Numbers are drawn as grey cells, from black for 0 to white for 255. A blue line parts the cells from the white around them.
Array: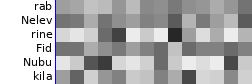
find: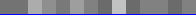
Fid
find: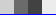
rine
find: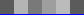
Nelev
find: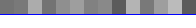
Nelev
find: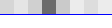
Nubu
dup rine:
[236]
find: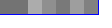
Fid

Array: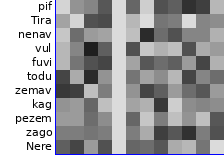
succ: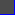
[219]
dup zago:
[125]
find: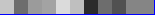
nenav
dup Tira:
[219]
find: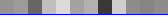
kag
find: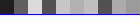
vul
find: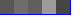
fuvi

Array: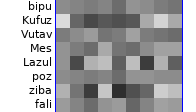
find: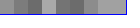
Mes
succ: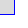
[102]

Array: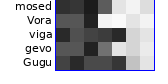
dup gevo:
[86]
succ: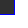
[54]
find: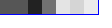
gevo
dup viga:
[41]

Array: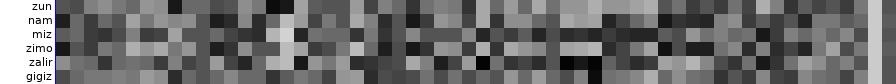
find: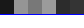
zalir
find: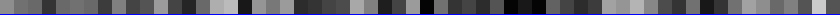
zalir
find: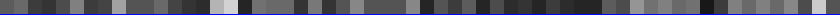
miz
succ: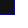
[76]
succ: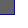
[68]

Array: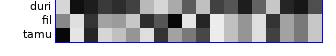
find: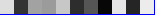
fil
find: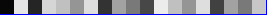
tamu
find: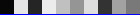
fil
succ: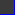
[45]

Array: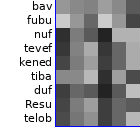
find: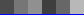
telob
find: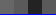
duf
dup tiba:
[137]
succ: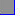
[62]
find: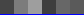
Resu
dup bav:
[137]
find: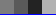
nuf

